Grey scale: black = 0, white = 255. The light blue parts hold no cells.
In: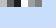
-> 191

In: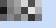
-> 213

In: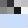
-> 203

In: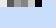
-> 205

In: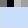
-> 160

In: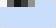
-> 147

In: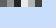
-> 177

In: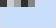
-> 161
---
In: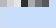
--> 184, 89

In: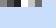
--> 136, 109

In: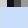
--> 208, 154

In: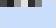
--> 74, 129

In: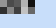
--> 148, 103

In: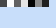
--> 71, 31
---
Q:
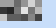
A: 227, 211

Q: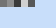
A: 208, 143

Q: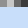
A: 199, 144

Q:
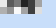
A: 249, 234

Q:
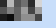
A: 213, 184

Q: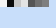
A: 243, 227

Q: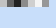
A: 244, 207

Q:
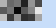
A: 231, 193
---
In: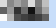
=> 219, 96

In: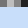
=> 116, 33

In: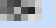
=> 123, 209

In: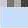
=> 203, 66

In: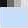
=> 19, 224

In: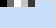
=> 2, 57
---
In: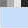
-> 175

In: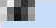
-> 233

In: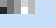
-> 115

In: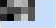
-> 128

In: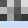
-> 203

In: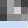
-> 165

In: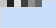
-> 35

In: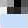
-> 153
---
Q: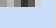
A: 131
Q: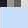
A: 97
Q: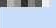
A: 146
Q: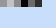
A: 137
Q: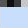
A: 56
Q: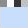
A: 54
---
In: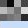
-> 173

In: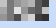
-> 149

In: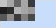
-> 100

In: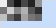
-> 21

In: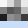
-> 158

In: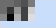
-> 96
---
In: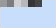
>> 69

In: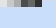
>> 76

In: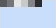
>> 89

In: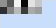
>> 46

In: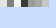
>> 128

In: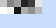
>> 36

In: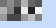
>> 47
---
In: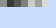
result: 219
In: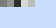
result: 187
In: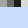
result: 217
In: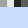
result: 92
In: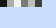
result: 64
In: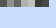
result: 73
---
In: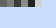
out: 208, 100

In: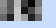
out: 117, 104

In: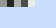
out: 233, 150

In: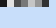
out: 50, 24

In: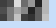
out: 181, 63

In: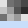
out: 71, 113

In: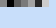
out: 204, 136

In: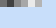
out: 180, 112

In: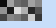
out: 135, 70

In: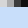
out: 15, 214
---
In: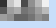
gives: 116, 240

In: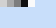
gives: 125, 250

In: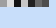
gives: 198, 223

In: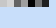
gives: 159, 213

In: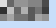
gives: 176, 221

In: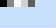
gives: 248, 248

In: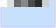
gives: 135, 252

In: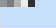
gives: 179, 237

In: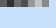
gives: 80, 196
